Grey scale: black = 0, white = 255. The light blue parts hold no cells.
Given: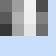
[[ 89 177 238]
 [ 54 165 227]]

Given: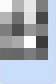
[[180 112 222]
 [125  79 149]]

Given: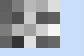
[[ 98  78 202]
 [124 181 161]]

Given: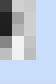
[[ 32 161 206]
 [ 30 179 206]]

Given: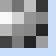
[[249 209 149]
 [185 141 136]]

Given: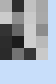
[[204 142 201]
 [ 51 103 206]]

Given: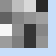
[[ 97 134 148]
 [246 142  53]]

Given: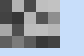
[[ 66  54 180]
 [168  79 188]]
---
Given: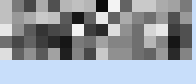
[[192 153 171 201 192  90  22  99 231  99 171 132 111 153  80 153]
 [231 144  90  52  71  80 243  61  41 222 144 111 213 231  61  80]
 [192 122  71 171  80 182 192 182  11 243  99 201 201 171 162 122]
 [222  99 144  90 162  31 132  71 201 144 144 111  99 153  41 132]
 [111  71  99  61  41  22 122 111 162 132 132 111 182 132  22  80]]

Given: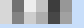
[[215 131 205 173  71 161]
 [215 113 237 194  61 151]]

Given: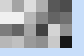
[[240 240 183 134 100 112]
 [183 192 154 143 201  22]
 [212 164 221 174  88  76]
 [124 100 164  65 212 143]]

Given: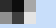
[[144  62 228]
 [ 43  13 167]]

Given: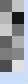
[[ 76 224]
 [105 194]
 [ 95 174]
 [124 133]
 [204 114]
 [184  22]]

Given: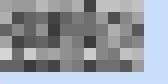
[[163 154 154 184 163 154 175  68 193 193 184 193]
 [100 135 100 145  59 111 111 111 123 175 145  89]
 [213 111 203 154 163 145 135 203 135 123 193 184]
 [100 100  59  89  68 135 123  68 111 111  89 154]
 [175  79 100 111  68 100 123 111 154  79 135 163]
 [163  68  89 100  79 145 123  59 135 163 123 135]]

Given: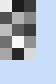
[[112 247 145]
 [ 81 178 135]
 [189  92  60]
 [167  39 218]
 [236  29  60]]

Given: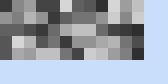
[[ 86 213 180  86 116  58 147 147 168 180 116  77]
 [ 86 168 157 192 192 116  68 204 192 157 127  47]
 [ 58 136 157  68  68 213  96  86  47 213 157 192]
 [147 127 180 147  58  96 116 116 147 204 136 204]
 [ 96  96  77  58 107 168 192 192 107  68  58  47]]

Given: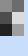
[[ 77 219]
 [ 33 158]
 [140 108]]
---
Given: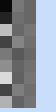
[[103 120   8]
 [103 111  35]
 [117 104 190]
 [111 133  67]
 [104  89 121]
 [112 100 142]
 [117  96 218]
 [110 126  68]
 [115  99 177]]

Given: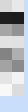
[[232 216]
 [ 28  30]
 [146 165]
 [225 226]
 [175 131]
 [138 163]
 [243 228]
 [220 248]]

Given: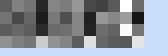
[[107 255  89  65  73 152 124 133  39 116 129  93]
 [ 21 156 135 152  33 134  79 121  28 101  73 115]
 [117 251  99 109  36 134 111 107  43  93 103  92]
 [229  88  91 103 223  92 132 146 203 117 126 144]]

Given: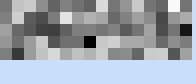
[[115 249 102 116 201 148 118 218  98 112 129  99 142 202 195 118]
 [171 150  73 140 160 130 105 167 178 158 228 124  77  92 207 128]
 [ 22 117  77 162 116  91 129 118 128 126  97  64  65  87 104 161]
 [124 142 106 158 169 169 207 199   1 112 111  84 200 156 112 150]
 [161  86 205 203 102 141 136 204 179 193 168 216 194 155  56 127]]

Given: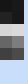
[[ 25  21]
 [ 24  34]
 [218 214]
 [125 102]
 [ 75  64]]

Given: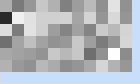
[[145 227 143 186 157 128 177 199 151 122 174]
 [149 216 149 211 165 210 208 208 225 239  41]
 [212 185 202 132 161 132 158 207 226 124 221]
 [214 150 124 159 200 152 146 162 191 164 112]
 [140 254 146 111 199 184 200 147 157 162 168]
 [151 178 213 169 149 141 171 184 145 153 178]]

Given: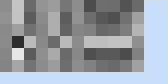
[[106  83 109 110  76 141 118 156 148 106 196 141]
 [160 113  80  88 109 146  93 174 139  92 195 146]
 [180 125 108 104 129 133  99 174 134 113 159 138]
 [143 194 194 190 191 140 185 107 137 187  45 139]
 [129  76  89  89  79 136 106 170 143  91 230 134]
 [161 121 106 111 129 141 110 156 140 115 166 132]]
